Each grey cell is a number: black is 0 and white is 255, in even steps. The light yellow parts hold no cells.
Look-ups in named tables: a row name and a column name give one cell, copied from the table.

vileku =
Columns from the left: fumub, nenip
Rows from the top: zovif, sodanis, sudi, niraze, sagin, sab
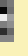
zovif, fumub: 100
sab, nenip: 134
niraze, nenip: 142
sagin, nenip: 104
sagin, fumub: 46
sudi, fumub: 236
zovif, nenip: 121
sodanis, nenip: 111
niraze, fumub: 127
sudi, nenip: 158
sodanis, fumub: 7
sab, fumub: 134
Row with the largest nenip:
sudi

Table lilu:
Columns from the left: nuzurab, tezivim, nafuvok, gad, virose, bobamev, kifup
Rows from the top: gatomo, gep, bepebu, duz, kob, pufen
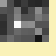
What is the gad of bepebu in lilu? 83
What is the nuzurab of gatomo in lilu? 154
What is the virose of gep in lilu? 80
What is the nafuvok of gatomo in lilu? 41
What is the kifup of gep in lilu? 83
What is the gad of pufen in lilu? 83
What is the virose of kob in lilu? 93
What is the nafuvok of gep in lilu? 121
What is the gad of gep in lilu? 48
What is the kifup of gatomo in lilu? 51
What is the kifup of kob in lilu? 68
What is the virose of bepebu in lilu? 84
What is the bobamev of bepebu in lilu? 122
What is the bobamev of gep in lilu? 139

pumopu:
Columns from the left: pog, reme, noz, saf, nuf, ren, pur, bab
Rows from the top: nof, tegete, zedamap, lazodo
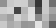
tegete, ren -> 77
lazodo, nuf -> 153
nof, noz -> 208
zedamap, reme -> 159
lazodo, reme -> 170
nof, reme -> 201
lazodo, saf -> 149
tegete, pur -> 201
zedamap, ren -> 137
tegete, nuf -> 219
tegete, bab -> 165
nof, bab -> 112
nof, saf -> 206
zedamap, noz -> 211
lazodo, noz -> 182
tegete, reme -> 212
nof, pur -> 201
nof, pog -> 145
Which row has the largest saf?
nof

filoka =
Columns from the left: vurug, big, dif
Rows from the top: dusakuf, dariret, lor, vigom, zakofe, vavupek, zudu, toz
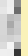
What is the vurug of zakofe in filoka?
214
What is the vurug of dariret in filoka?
230
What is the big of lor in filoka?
187
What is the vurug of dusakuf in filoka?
224
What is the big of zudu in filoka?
245
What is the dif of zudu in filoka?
169
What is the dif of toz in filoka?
54
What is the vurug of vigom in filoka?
214
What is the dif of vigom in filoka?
203
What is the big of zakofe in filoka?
189
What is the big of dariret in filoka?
240
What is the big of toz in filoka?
238
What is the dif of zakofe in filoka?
201
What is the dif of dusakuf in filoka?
140

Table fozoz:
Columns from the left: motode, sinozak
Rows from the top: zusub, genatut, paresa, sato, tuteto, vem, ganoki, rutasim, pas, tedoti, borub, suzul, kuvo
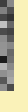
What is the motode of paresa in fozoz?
71
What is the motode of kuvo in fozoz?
141
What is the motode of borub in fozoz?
144
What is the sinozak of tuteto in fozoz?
67
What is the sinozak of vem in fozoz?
89
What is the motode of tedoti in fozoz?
180
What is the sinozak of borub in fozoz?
156
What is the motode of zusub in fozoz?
64
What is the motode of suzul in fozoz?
88
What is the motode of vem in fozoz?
140
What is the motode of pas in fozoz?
28
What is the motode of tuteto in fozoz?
76
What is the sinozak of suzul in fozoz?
166
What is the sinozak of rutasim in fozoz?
104
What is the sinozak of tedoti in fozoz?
136
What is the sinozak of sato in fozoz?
103
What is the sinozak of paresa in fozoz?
52
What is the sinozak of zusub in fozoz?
137
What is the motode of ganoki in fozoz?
147
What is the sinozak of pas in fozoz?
113

